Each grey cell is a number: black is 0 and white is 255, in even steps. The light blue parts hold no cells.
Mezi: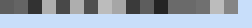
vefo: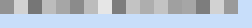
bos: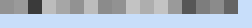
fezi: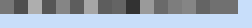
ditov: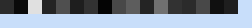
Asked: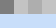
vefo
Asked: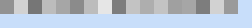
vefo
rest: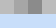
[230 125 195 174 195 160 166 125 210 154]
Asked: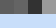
fezi
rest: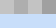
[166 125 210 154]
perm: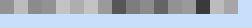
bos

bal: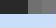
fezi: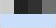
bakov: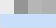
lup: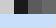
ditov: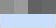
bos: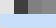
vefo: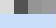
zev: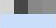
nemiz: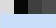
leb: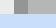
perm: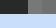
bal
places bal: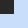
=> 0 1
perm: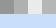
bakov
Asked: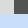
vefo
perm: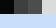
nemiz
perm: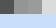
vefo
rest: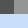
[155]

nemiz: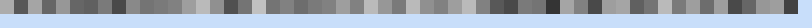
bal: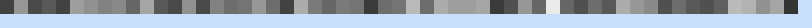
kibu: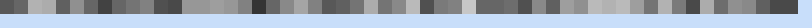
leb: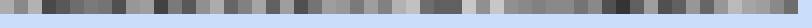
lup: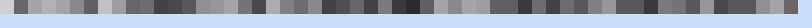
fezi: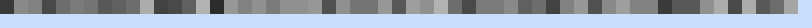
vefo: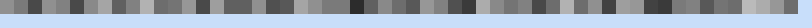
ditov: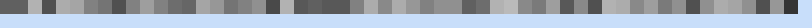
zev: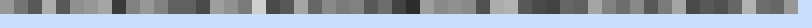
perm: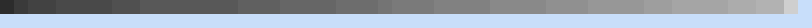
zev
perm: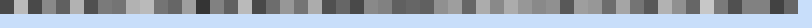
kibu
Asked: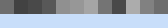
lup
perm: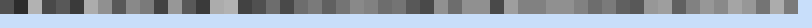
fezi
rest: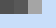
[144 122 122  44  96 137 109  88 151 129  80  58 172 137 116 129  73 109
 178 109 144  66 158 151  66  58 122 129  88 116 109 186 172 151 109]
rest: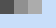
[165 144  80 151  52]

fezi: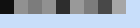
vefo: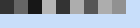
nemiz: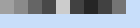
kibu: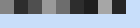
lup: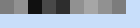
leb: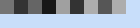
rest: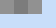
[ 45 153 124  72 166]
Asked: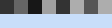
leb
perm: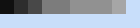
lup

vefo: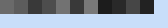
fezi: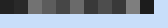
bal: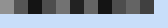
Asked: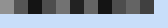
bal
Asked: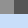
bal
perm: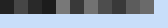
vefo

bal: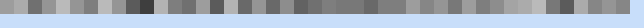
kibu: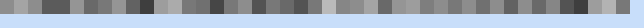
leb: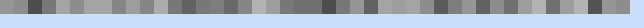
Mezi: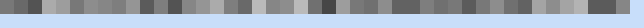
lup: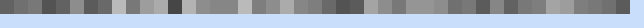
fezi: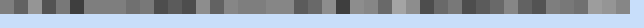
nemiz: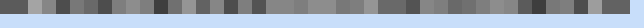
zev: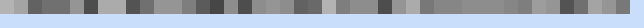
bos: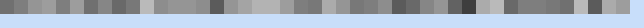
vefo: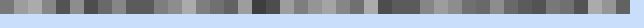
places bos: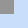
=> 2 12 13 16 24 31
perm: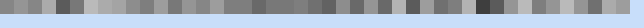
bal
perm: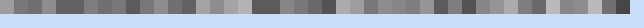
Mezi
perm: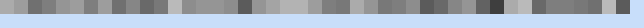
bos
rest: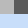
[171 157]
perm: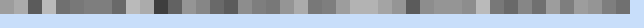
bos
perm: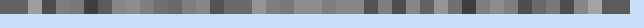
nemiz

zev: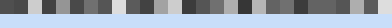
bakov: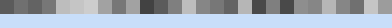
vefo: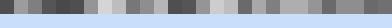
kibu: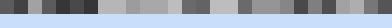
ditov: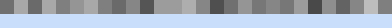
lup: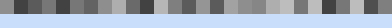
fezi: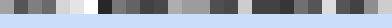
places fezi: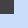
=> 10 18 19 25
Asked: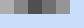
ditov
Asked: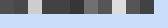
fezi
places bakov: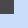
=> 18 20
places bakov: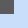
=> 0 11
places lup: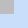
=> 20 22 25
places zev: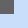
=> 19 22 23

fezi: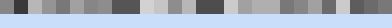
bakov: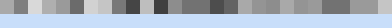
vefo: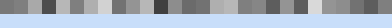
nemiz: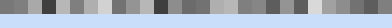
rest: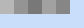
[141  85  85 210 197 141 183  77  77 203 161 175 175 120 134 161 107 203
  93 107 120]
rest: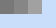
[107 203  93 107 120]

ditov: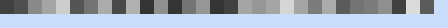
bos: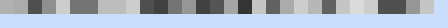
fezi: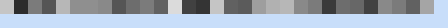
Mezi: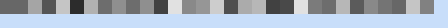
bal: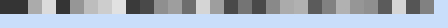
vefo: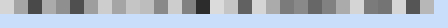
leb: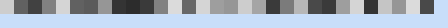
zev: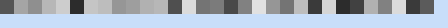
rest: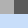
[129 177 150 143  91 213  85 129]
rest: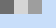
[ 73 116  73 137 171 177  91 129 177 150 143  91 213  85 129]
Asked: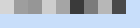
leb

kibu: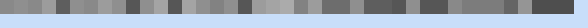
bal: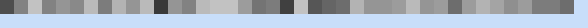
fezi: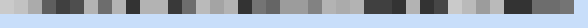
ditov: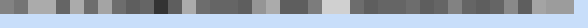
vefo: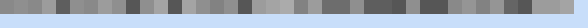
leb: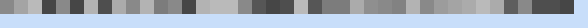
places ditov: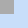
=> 2 3 5 13 19
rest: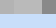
[ 86  70  78 186  86 124 124 171 143 137 130 179 137 156 164 171 186 171
  94 137  78  78  70]

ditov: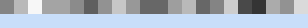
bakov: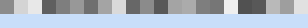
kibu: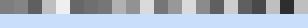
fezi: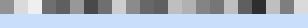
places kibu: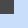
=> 18
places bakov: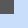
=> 11 18
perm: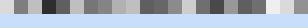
fezi
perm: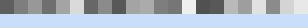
bakov

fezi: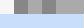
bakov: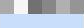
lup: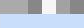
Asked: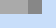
lup
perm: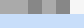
fezi
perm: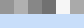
bakov
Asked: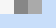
fezi
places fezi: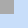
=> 2 4 5
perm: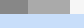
fezi

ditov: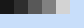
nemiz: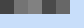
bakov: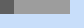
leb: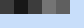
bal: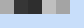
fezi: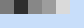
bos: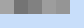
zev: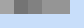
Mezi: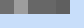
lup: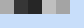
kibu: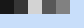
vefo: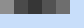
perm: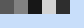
ditov
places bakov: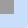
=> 1 2 3 4
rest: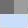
[103 103  95]

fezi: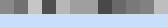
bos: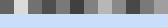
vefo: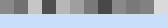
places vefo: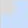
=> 11
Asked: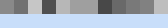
fezi
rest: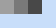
[137 121 129 218]
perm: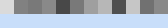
vefo
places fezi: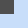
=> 3
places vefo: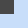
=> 7

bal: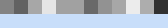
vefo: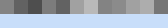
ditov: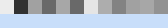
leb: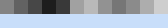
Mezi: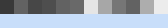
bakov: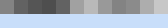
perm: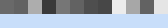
Mezi
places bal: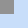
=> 7
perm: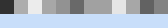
bal
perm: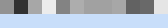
bal
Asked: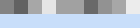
bal
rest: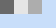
[131 161 167 146]
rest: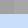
[146]

